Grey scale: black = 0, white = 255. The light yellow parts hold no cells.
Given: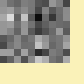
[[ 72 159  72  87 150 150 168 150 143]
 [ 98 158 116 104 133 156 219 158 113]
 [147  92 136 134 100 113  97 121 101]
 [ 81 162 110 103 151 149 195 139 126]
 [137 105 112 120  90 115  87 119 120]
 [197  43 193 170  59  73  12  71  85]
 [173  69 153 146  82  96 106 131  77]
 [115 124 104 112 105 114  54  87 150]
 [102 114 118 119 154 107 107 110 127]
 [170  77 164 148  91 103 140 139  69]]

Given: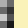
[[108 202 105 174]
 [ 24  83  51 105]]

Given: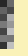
[[ 51 121  68 121  69  99  40]
 [191 117 191 151 173  72 106]]

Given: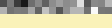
[[177  78]
 [114 122]
 [123  59]
 [121  24]
 [165 110]
 [ 99 137]
 [193  97]
 [149 141]
 [ 86 159]
 [144 140]
 [181 147]
 [181 223]
 [113  88]
 [249 138]
 [119 134]
 [117 184]]

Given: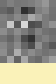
[[114 141 134 116 141 124 128 103 114]
 [164 111 115 101 119 199 117  91 128]
 [ 98 173 138 125 141  87 137 122 118]
 [166 122 102  75 123 216 124  47 120]
 [116 140  77  50 101  77 169  73 125]
 [106 124 143 116 130  86 147 126 136]
 [133 114 109 128 114 124 123 137 151]
 [157 122  89 114 109 145 113 115 120]]

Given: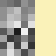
[[150  81 163  89 169 144 144 126]
 [224 202  56 150 203 191 169 115]
 [163  65  77  27 229 180 192  99]
 [ 76 202 134 240 117 140 130 145]
 [136  52  81  65 224 183 143 122]]

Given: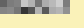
[[132  99]
 [137 124]
 [118 130]
 [ 53 198]
 [ 85 177]
 [178 116]
 [ 89 172]
 [172 185]
 [180 206]
 [145 125]]

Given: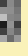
[[167  65  28 192 145  66]
 [106 134 147 134 143 138]
 [150 103  62 128 119 105]]
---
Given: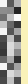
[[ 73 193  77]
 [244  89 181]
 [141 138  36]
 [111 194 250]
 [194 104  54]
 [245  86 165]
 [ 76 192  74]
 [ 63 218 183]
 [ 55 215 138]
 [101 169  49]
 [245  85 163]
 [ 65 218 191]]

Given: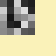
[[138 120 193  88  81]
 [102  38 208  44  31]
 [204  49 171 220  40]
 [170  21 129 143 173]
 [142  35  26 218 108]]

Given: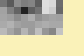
[[185 165 147 180 155 190 150 134 195]
 [117  90 142 126 132  93 222 216 108]
 [162 128 100  34  95 114 220 205 104]
 [165 158 140 157 174 145 157 164 161]
 [170 178 162 156 156 167 173 168 168]]

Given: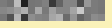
[[119  83 181  56 142 131 128 166 177 107 148 100 118 140 134]
 [123 114 188  32 117 119 128  57 100 133 132  77 152 123 119]
 [135 142 157 176 117 168 121 160 134 133 164 201 121 123 118]]

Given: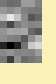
[[119  62 145 107 117 128]
 [119 107 111 156 156 128]
 [152 140 154 129 121 119]
 [190 231 195 138  86 103]
 [113  72 123 141 132 137]
 [148 166 162 169 105  87]
 [141 130 125  89 144 180]
 [ 35   1  34 115 201 215]
 [137 146 132 135 132 156]]

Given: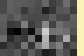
[[ 78  73  87  58  93  65  29  38  97  78  43]
 [ 73  97  91  90  86  78 101  63  76 109  73]
 [ 74  94  88  57  80  75  32  55  86  89  61]
 [ 95  82  97  79  72  73  73  92  74  71  96]
 [ 91  59  65 126  61  76 135  67 110  95  90]
 [ 86  14   3  51  12  98 203 113 119 111  82]
 [108  43  66  56 117  20 179  46  79 169  62]
 [ 44  67  58 117  52 122 167 101 127  61  84]]

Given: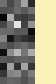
[[ 90 102  98  82 101]
 [112  72 101 163  43]
 [ 80  84 106  89 111]
 [  7 173  66  59  74]
 [ 69 115 229  66 147]
 [106 107  89  90  14]
 [132  21  67  50  39]
 [ 96  78  95 105  87]
 [ 16 139 183 117 171]
 [ 90  82  95  99  93]
 [ 24 161  47 165  54]
 [ 55 131 141  90 123]]

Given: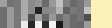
[[110 155 120 236  39 241  43 242  26 129 106 103 155]
 [160 114 120 171 139 148 105 152 193 129 106 116 152]
 [110 155 120 171 139  35 135 138 178  97 121 114 194]
 [110 155 120 171  78 160 105 152 108 129 106 116  79]]
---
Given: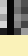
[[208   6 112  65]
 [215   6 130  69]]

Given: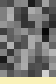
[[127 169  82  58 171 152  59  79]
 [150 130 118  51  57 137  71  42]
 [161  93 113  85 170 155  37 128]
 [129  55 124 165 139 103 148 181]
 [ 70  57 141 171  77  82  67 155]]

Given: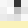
[[240 253 190 227]]

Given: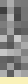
[[ 62 148  77 116]
 [125 151 115 108]
 [187 105 202 144]
 [199 181 171 131]
 [103 159  86 116]]

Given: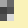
[[64 82]]

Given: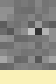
[[144 144 113 110 109 127 118 133]
 [ 93 120 114 125  96 153 106  94]
 [148 141 105 106 114 119 123 144]
 [136 126 126 116 118 124 116 129]
 [102 107 128 131 125 127 116 107]]
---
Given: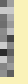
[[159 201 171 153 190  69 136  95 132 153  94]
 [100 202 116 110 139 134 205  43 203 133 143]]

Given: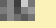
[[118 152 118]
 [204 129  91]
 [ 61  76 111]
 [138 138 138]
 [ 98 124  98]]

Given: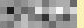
[[105 217 151 155]
 [173 175  81 151]
 [172 246 123 154]
 [160 201 165 108]
 [119 168  49 139]
 [177 229 113 167]
 [167 121 126 162]
 [145 103 188 190]
 [131 146 107 169]
 [150  27 157 115]
 [154 134 166 134]]

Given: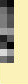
[[ 10  58  84  81 152  90   5 156  80]
 [ 42 114 125 124 161  33  74 217 114]]

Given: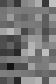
[[192 108 154 127 103 161 137 101 115 157  98 176]
 [ 56 126  93  94  76  97 127 191 126 125 110  89]
 [174 124 154 120 129 151 154 105 114 124 101 180]
 [145 122 117 123 104 155 179 184 116 162 116 168]
 [134 121 100 121  71 125 102 164 137  78 120 166]
 [ 54 124 112 126 150  76  65  39 126  79 125  39]
 [ 98 128 155  99 185  65 100  63 127  19 123  99]
 [ 74 117 120 105 164  77  79  59 115  70 127  77]]

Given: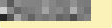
[[122 113 131]
 [124 130 120]
 [144 175  79]
 [126 120 110]
 [122 138 101]
 [134 131 129]
 [147 163 118]
 [130 132 126]
 [131 124 100]
 [132 120 127]
 [142 103 165]
 [ 91 138  85]
 [138 206  38]]

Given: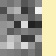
[[140 241 116  44 113 182 103  98]
 [104  87  92  33 116  59 150 121]
 [ 86  53 129 220 129  53 218 105]
 [133 181 131  49 112 175 160 120]
 [115 160  86 154  92 193 209 126]
 [126  77 126 147 150 136 183 131]]
